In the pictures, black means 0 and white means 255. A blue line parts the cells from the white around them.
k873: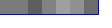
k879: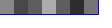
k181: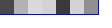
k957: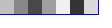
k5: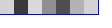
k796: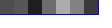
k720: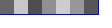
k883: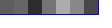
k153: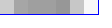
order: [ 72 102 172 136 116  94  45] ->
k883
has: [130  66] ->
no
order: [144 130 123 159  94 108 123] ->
k873
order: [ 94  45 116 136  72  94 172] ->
k879
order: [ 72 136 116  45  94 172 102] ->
k883
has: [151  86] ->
yes
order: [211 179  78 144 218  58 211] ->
k5

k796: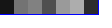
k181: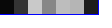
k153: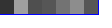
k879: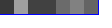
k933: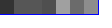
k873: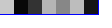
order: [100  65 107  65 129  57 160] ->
k879
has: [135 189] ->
yes
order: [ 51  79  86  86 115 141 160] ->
k153
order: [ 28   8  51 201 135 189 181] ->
k181

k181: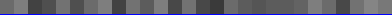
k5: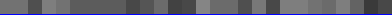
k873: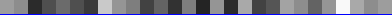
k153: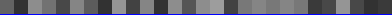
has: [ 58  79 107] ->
no
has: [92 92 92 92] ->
yes
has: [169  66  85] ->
yes
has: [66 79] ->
yes
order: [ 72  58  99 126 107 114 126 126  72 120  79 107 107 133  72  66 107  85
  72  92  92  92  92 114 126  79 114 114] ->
k5
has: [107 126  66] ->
yes
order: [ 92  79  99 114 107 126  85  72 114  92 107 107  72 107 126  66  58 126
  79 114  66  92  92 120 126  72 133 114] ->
k181

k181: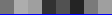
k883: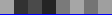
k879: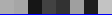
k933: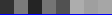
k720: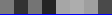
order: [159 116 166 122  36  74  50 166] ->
k883
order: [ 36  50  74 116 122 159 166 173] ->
k720
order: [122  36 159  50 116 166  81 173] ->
k933
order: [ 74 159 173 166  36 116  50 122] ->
k720
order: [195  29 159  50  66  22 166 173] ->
k879
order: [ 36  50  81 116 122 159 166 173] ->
k933
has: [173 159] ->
yes

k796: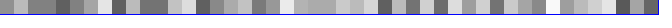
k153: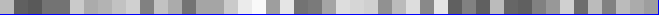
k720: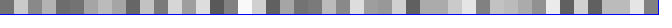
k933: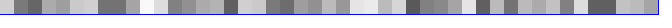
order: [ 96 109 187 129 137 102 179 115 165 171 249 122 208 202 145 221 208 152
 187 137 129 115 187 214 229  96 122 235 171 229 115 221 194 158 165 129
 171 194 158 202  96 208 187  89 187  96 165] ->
k720
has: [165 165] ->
yes
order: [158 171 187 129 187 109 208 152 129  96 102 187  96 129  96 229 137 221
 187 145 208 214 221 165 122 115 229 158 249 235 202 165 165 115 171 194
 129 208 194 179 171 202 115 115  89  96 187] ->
k153
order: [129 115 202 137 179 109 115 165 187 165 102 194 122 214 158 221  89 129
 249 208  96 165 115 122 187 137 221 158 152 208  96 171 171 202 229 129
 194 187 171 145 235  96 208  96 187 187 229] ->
k720
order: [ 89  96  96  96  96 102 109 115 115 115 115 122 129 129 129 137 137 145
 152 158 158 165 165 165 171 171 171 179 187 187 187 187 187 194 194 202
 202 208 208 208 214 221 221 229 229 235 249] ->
k796
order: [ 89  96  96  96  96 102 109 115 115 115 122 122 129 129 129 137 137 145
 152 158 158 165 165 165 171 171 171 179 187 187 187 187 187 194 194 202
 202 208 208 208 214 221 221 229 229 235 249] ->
k720

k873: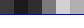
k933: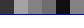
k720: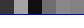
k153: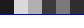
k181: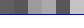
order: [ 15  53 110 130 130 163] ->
k933
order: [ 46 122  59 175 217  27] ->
k153
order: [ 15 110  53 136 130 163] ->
k720
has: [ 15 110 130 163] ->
no

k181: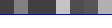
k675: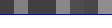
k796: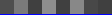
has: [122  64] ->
yes
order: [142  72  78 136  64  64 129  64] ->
k675
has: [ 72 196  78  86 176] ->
no

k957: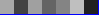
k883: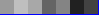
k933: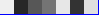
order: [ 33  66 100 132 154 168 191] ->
k883
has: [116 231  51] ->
yes
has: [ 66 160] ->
yes
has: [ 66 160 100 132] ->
yes
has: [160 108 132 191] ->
no

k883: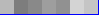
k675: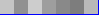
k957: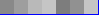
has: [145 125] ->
no
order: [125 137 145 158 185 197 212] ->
k883
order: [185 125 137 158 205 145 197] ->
k675
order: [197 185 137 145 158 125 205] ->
k675
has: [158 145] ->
yes

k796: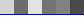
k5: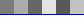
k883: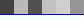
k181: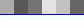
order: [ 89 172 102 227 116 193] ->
k181
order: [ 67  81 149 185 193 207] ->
k883
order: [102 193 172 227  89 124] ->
k5
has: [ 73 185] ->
no
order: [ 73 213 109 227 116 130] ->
k796
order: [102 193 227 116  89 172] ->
k181

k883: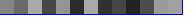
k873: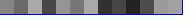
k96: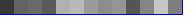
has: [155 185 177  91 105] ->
no
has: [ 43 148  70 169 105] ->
no
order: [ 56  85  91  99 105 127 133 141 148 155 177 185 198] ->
k96
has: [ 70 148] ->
yes
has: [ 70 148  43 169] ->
yes
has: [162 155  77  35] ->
no
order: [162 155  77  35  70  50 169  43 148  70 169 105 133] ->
k883

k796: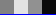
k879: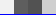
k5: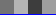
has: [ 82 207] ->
yes
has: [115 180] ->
yes

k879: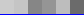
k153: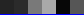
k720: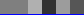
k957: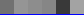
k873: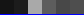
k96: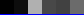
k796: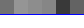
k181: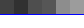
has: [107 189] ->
no
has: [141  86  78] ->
no
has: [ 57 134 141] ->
no
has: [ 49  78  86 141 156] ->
yes
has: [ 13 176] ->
yes

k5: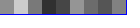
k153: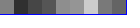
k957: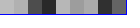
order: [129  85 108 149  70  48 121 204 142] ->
k5
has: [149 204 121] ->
yes
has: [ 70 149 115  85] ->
no
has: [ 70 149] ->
yes

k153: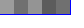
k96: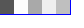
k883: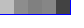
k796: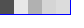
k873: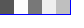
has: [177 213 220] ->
yes
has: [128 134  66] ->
yes

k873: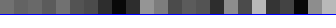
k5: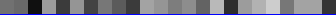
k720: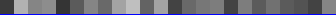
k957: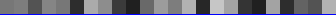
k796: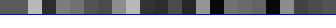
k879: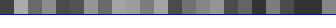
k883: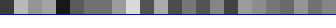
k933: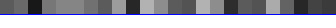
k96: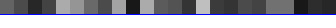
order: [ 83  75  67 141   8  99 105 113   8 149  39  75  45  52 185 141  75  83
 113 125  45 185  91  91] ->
k796
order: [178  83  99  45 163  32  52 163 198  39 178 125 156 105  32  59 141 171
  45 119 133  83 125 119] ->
k957
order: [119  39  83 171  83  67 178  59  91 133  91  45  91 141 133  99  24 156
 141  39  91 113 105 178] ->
k933
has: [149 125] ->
yes

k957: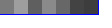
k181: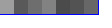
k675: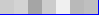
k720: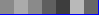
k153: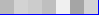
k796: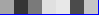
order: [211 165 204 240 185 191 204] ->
k675
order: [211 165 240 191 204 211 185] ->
k153
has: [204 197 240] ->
no
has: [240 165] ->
yes

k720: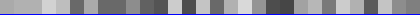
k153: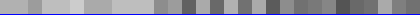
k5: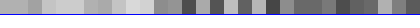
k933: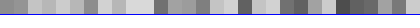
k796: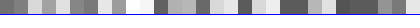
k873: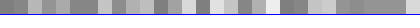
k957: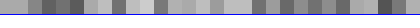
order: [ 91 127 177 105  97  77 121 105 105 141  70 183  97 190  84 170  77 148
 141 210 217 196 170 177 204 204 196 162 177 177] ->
k5
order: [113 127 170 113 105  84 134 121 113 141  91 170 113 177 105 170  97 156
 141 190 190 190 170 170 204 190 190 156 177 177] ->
k153
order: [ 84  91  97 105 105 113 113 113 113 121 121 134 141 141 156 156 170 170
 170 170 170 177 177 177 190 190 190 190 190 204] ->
k957
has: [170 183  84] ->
no
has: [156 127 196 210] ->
yes
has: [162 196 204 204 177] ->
yes
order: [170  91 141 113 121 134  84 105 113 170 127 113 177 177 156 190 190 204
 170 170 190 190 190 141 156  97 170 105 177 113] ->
k153

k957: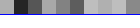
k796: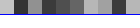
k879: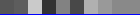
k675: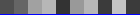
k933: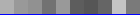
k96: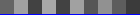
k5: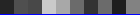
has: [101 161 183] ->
yes
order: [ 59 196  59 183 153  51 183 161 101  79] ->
k675

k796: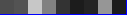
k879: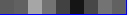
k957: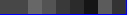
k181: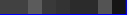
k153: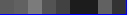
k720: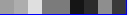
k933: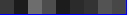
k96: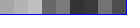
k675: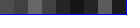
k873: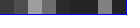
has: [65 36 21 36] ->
yes
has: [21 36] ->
yes
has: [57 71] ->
no

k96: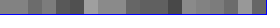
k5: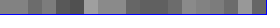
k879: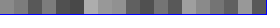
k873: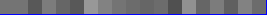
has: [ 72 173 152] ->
yes
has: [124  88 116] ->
no

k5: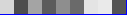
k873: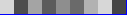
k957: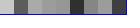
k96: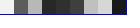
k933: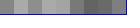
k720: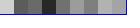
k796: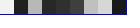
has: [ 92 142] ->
yes
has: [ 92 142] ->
yes
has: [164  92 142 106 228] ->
yes
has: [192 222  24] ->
no
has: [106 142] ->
no

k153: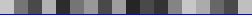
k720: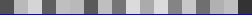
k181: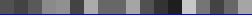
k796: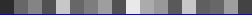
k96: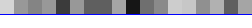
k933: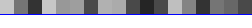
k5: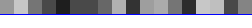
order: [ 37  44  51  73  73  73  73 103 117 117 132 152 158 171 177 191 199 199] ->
k153
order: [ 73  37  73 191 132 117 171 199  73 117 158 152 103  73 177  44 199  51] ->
k153
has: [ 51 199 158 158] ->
no
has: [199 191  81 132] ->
no

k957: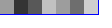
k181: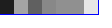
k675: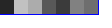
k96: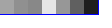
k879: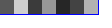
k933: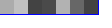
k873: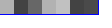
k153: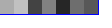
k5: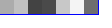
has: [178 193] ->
yes
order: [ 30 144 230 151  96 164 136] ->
k96
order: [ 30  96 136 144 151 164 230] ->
k96
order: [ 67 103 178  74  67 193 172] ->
k933
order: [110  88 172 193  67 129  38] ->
k153
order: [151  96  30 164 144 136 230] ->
k96

